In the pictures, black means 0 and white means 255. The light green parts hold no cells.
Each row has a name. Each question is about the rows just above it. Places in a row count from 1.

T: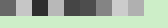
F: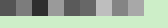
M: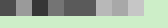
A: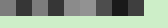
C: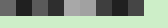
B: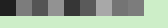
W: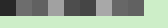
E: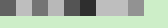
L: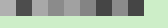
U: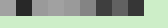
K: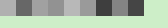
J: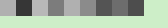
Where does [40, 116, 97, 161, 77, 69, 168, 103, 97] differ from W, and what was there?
2, [109]
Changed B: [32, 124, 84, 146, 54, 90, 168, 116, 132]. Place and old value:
9, [124]
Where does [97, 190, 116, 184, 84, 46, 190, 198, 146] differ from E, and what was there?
8, [190]
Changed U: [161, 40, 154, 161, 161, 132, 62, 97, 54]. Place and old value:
5, [154]
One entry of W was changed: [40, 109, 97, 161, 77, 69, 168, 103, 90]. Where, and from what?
9, [97]

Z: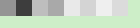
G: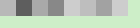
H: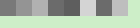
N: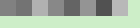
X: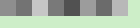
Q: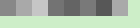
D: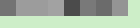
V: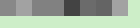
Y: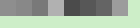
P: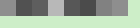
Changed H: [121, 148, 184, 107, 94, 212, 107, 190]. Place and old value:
3, [177]
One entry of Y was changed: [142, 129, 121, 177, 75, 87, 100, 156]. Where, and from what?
2, [136]
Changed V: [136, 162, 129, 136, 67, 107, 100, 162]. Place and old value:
4, [129]
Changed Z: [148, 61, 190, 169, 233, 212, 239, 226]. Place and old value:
8, [219]
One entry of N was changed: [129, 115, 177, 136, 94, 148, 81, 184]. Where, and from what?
5, [100]
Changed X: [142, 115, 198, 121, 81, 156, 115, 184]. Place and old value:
7, [107]
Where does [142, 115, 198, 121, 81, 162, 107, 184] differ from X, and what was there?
6, [156]

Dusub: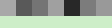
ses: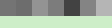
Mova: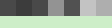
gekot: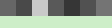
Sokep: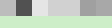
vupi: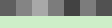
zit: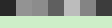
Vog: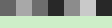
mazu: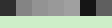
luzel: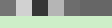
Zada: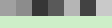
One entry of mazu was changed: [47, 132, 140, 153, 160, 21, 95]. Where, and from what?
3, [147]
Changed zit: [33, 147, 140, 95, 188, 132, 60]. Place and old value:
1, [40]
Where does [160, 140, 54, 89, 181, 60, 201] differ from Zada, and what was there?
6, [66]

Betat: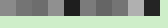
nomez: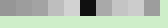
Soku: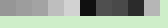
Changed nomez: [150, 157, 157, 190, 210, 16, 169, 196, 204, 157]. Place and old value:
3, [163]
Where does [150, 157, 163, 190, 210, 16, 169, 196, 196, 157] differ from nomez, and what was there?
9, [204]
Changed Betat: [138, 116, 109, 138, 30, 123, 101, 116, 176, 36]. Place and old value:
4, [144]
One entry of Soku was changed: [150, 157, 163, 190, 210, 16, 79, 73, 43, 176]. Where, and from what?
10, [182]

